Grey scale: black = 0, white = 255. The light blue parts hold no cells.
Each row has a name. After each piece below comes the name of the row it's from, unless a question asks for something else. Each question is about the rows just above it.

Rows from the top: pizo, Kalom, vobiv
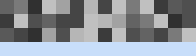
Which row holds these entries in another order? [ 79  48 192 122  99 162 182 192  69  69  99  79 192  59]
Kalom
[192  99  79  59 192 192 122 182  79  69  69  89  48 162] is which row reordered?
vobiv
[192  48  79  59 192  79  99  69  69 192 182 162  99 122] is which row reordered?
Kalom
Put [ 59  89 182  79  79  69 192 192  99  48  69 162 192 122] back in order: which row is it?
vobiv

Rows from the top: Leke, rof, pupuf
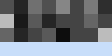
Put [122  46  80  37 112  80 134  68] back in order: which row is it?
Leke
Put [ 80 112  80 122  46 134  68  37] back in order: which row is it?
Leke
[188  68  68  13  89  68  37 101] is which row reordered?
pupuf
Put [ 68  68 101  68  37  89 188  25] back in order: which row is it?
rof

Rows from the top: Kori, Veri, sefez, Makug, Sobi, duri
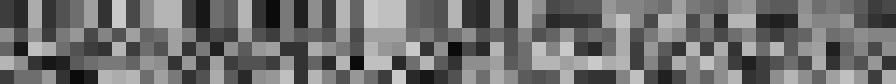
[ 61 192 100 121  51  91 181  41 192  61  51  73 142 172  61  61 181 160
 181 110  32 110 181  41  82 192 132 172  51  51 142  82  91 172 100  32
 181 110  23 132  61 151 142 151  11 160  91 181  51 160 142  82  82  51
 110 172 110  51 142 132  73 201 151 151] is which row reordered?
duri
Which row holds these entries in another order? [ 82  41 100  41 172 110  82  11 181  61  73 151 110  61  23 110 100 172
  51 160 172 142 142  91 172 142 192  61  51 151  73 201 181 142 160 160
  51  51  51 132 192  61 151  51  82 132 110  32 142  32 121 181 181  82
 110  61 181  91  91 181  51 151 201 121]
Makug
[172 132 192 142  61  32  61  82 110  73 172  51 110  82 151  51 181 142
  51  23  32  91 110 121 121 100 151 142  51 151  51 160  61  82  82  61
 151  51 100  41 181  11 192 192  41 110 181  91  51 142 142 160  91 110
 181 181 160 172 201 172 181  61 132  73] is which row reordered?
Sobi

